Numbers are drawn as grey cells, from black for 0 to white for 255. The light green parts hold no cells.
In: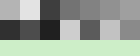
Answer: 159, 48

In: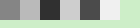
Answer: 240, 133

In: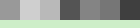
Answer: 63, 153

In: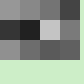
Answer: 68, 144

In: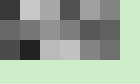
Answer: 132, 75

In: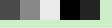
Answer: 36, 75
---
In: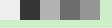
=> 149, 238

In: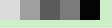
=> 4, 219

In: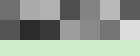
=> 91, 84

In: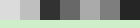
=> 37, 219

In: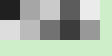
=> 235, 221

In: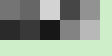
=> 146, 42

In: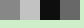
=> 104, 135
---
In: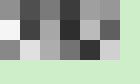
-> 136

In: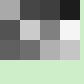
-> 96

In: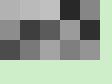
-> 76

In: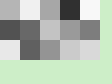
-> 232

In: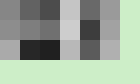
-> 170

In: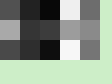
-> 73
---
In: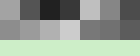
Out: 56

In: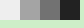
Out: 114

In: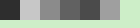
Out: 75

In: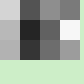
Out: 53

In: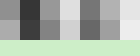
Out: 61

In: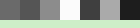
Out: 63

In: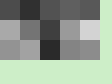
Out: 48

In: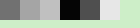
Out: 79

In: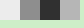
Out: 142

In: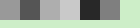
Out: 85
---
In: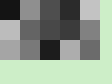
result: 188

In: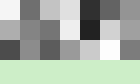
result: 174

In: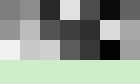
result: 147

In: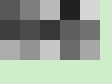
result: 63

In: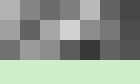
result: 160

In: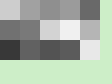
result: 113

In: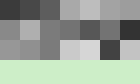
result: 137

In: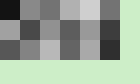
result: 161

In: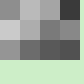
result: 202
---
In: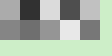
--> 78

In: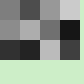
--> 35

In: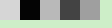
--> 67

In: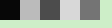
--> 76

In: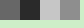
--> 103

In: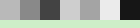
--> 67
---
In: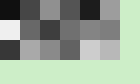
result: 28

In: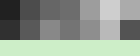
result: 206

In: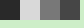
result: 120

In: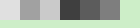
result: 92

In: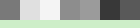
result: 56

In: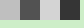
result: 212

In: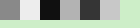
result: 53

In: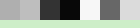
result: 103
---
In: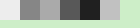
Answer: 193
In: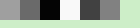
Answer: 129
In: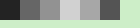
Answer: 84
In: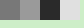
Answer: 224
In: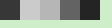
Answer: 36
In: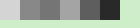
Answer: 41
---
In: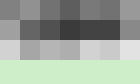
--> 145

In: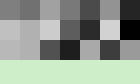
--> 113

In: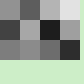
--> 93

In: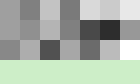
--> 128

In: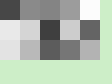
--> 138

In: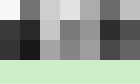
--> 115

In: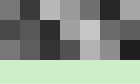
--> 58

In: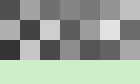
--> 163

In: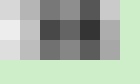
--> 181

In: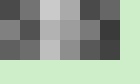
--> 115
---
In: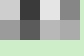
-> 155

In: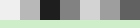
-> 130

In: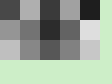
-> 135

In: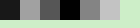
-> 86

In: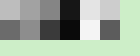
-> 58

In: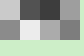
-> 139

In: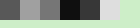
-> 118

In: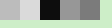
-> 218

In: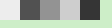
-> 81
